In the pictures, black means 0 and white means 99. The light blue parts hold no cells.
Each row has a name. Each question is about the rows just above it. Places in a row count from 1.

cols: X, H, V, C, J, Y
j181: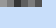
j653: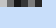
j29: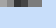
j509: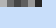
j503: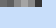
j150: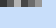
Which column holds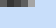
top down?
C
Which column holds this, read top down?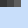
C
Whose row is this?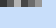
j150
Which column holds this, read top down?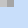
X
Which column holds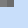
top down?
H
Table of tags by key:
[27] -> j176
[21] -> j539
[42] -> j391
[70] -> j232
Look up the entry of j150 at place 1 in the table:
j539

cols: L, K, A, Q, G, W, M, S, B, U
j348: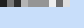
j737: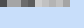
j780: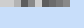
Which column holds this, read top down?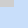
W
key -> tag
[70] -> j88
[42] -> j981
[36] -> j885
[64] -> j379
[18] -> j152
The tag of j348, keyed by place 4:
j88

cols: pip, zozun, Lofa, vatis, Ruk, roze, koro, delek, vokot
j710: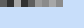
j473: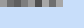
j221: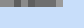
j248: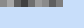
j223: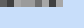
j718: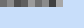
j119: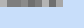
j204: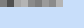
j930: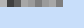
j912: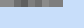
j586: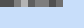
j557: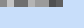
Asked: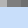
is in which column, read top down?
vokot
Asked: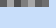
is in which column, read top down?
Lofa
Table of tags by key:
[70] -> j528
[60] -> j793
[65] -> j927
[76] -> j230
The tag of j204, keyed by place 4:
j528
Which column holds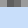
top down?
Ruk
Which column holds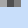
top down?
Lofa
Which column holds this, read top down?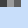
vatis
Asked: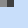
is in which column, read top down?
vatis

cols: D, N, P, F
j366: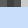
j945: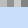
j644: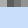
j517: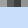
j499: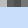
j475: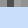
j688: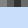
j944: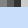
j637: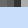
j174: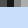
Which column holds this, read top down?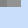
F
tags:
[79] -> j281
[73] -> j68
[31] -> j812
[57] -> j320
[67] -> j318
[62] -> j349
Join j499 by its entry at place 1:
j68
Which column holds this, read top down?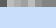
D

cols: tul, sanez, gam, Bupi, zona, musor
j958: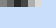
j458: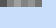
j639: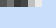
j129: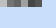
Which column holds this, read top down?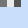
musor
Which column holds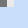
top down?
musor
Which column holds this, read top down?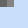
sanez
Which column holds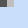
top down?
tul
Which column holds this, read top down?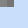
sanez
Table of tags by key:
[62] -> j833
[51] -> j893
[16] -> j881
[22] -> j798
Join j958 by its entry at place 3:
j881
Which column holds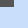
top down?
tul

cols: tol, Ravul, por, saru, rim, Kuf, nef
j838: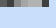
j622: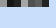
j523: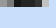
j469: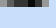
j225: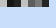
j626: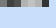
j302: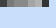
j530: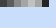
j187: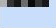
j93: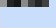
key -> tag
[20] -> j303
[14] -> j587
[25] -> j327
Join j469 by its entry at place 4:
j303
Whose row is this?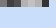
j626
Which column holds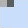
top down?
Kuf
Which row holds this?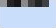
j93
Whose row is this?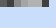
j838

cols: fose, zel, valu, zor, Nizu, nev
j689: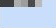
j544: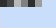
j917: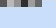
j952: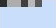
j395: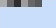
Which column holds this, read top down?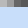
nev
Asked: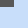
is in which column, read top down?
nev
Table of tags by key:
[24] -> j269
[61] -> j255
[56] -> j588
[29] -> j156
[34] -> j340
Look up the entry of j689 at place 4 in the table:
j255

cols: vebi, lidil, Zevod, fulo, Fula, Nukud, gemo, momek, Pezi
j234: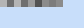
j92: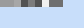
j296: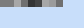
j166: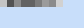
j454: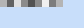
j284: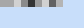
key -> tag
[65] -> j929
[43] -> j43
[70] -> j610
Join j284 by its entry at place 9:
j610
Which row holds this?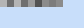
j234
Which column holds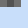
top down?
fulo
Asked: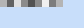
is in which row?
j454
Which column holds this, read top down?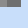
Pezi
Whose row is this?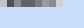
j166

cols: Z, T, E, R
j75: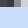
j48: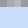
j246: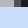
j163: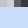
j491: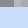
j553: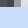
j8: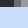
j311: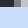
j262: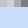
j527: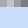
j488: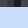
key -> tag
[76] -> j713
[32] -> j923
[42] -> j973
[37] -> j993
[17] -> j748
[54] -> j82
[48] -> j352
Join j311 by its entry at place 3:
j352
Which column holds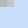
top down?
Z

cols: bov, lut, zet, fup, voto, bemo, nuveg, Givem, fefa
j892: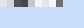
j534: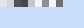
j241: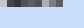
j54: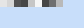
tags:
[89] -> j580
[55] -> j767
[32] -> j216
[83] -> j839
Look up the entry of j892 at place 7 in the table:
j580
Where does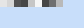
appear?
j54

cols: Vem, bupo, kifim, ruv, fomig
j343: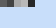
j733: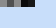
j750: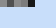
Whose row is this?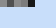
j750
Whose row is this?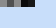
j733
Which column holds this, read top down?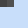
bupo
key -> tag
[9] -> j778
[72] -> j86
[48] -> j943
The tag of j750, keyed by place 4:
j943
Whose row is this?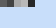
j343

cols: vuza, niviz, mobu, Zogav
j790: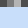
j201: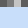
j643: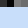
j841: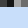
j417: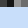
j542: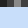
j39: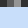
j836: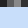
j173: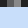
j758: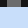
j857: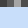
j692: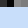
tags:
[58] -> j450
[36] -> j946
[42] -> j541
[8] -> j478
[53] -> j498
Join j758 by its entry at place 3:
j541
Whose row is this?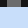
j758
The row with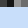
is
j417
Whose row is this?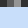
j39
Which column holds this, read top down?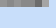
mobu
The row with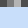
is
j790
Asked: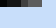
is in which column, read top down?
niviz

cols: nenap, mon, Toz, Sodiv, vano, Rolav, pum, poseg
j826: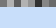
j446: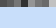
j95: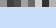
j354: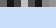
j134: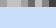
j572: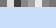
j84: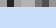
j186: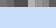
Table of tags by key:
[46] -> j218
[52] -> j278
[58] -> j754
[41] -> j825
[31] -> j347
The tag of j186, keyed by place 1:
j218
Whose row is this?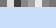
j572
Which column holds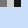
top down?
Rolav
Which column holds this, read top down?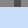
pum
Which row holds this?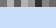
j826
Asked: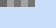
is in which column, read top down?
nenap

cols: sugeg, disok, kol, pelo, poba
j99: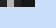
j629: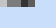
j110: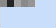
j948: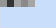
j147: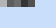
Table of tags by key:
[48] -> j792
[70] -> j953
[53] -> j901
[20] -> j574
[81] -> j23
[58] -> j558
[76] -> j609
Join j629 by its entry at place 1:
j609
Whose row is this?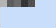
j147

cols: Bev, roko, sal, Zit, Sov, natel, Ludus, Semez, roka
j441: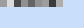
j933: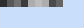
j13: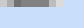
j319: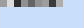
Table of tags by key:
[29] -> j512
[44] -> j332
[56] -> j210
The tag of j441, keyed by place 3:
j512
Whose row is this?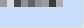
j441
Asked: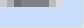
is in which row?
j13
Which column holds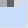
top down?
roka
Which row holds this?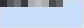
j933
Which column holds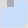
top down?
roka

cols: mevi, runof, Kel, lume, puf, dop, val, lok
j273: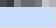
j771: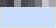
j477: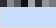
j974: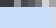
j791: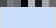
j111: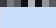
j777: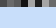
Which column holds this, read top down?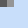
Kel
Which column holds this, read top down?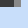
runof

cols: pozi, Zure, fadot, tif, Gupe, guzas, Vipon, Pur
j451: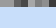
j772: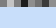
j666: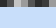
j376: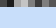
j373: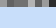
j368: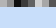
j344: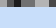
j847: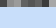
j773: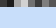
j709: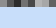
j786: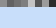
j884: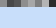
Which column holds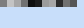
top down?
fadot
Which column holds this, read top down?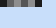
Zure
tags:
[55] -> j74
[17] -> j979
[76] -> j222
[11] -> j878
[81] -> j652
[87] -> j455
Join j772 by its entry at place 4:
j878
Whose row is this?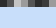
j666
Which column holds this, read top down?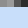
Pur
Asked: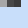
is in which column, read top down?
pozi

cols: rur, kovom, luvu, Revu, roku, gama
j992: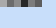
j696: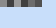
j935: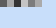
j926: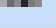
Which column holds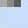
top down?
rur
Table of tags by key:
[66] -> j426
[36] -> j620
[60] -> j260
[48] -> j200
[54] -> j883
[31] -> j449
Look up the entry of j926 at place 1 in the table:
j426
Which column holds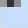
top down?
luvu
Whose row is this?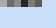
j992
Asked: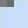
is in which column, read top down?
roku

